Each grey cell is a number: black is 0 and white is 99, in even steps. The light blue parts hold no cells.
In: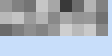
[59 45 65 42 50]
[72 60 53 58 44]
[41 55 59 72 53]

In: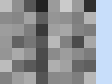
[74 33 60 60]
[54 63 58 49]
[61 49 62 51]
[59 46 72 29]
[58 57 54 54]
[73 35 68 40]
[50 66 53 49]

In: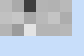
[73 24 69]
[75 65 76]
[70 88 70]

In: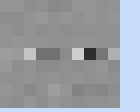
[58 55 53 58 56]
[55 57 56 56 56]
[57 57 56 56 56]
[57 57 56 57 56]
[61 76 44 80 46]
[59 57 54 55 58]
[56 57 57 57 57]
[58 53 61 51 52]
[56 58 58 55 56]

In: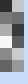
[18]
[47]
[67]
[96]
[53]
[39]

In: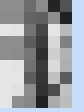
[55 42 14]
[54 39 55]
[89 45 89]
[55 36 84]
[55 46 80]
[89 44 85]
[89 36 75]
[89 54 29]
[89 52 66]
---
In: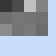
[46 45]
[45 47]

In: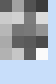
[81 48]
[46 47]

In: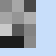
[58 68]
[34 51]

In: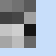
[27 62]
[80 8]

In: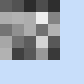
[69 67]
[56 67]

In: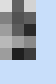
[32 37]
[36 16]

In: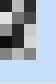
[45 28]
[15 78]

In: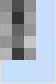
[19 62]
[39 58]

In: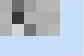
[21 69]
[82 45]
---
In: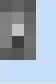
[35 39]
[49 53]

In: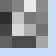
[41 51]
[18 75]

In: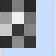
[18 48]
[61 93]

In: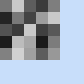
[46 78]
[14 47]

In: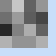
[52 77]
[43 60]

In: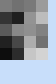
[48 44]
[20 12]

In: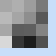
[65 68]
[72 64]
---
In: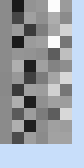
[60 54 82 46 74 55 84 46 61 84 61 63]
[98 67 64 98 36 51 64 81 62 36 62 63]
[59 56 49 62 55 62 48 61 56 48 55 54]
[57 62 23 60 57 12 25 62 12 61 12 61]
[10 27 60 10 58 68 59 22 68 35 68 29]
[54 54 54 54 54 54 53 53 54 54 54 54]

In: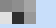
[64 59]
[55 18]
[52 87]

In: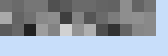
[45 53 53]
[39 56 52]
[55 55 39]
[38 48 19]
[39 41 30]
[41 33 68]
[41 51 57]
[35 24 81]
[31 55 51]
[46 53 61]
[46 44 13]
[41 39 40]
[44 66 35]

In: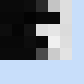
[86 86 85 86 88]
[76 3 89 93 79]
[16 3 86 3 29]
[5 1 7 5 4]
[4 3 2 3 4]
[4 3 5 3 4]

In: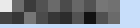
[44 41]
[46 31]
[32 7]
[40 32]
[29 17]
[41 21]
[32 29]
[23 46]
[42 21]
[91 26]

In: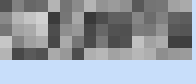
[66 36 33 24 60]
[63 38 34 25 59]
[46 50 57 67 55]
[45 42 47 63 68]
[34 52 48 75 71]
[56 37 31 32 66]
[60 37 32 29 63]
[57 30 40 47 71]
[70 22 28 29 68]
[54 65 59 46 30]
[45 46 55 66 59]
[70 23 30 28 66]
[42 81 77 66 32]
[40 76 66 62 35]
[50 70 63 51 28]
[32 53 46 77 70]
